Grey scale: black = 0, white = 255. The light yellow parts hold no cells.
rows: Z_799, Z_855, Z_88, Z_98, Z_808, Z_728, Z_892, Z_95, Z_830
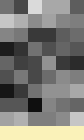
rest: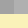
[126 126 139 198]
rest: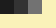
[ 80 101  86]
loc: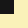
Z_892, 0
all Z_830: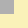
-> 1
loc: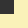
Z_98, 1
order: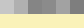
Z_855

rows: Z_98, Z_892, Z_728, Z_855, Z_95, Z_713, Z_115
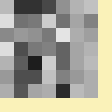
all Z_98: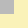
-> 0
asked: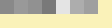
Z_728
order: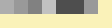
Z_713
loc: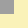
Z_728, 6
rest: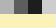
[ 99 165 186]

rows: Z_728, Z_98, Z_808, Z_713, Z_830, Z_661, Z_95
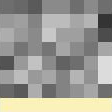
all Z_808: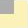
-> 0
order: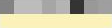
Z_98
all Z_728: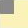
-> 3 4 6
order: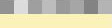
Z_661
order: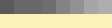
Z_95
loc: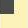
Z_808, 7
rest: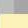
[180  52]

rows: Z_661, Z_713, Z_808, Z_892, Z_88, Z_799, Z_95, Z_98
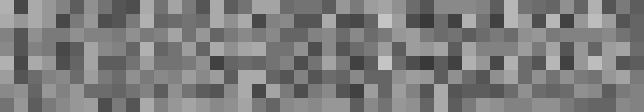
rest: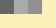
[164 170 115 115 144  78 137  85 108 122 157  93 157 151 164  93 164 130
 130 130 157 122 164  85 151 101 157 164 108]
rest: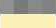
[157 137 157  93 170 170 101  85 130  85 108 101 137 101 101 144 157 151
  93 144 108  85 144 164 108 144 115 144 122 115 151 164 122]
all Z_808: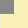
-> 17 19 23 25 43
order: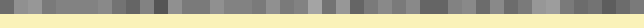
Z_808

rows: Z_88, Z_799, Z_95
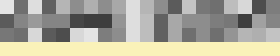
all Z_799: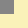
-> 1 3 4 19
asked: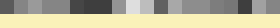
Z_799
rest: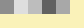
[111 141 111 148 181 175 195]
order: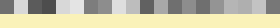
Z_95
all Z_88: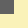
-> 3
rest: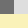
[ 97 181 141 175 141 168 222 181 141  91 195 119 111 189 216  77 125]
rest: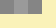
[133  70  62  62 148 222 189  97 168 141 141 125 119  62 161 133]

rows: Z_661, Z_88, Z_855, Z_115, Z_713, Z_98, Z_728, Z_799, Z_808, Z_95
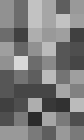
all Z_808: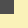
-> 0 5
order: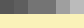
Z_98
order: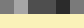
Z_808
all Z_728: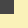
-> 1 2 3
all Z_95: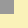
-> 0 1 4
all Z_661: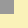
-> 5

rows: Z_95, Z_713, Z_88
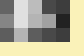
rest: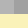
[34]
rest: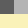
[93 73 61]
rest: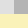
[161  34]
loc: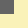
Z_95, 0

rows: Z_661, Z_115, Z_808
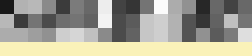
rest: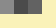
[198 206 178  83 145  91 123 222]
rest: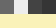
[116 251 172 145  39 104  67 104]
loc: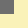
Z_115, 4
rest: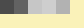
[ 83 145  91 123 222]
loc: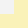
Z_115, 7

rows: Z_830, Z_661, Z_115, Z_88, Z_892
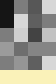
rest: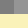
[ 95 215]
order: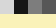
Z_830
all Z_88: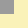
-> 0

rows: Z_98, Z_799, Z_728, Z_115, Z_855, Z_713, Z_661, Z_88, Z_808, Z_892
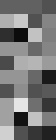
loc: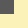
Z_661, 3
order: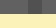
Z_98
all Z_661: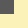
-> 3
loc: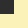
Z_728, 0
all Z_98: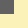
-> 0 1 2
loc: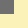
Z_88, 2
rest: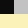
[126]

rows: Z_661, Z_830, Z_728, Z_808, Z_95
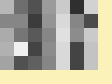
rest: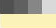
[ 68 195]
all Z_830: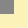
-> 0 1 5
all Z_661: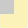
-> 4
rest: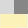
[75]
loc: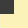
Z_830, 2
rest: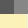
[224 140 202]
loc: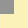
Z_830, 3

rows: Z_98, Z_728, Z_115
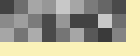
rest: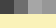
[200 166 123 102  74]
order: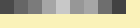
Z_98
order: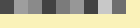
Z_728
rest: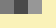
[ 66  66 200 110]
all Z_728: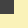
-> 5 6
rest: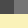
[166  88  58 131]
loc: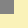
Z_115, 8

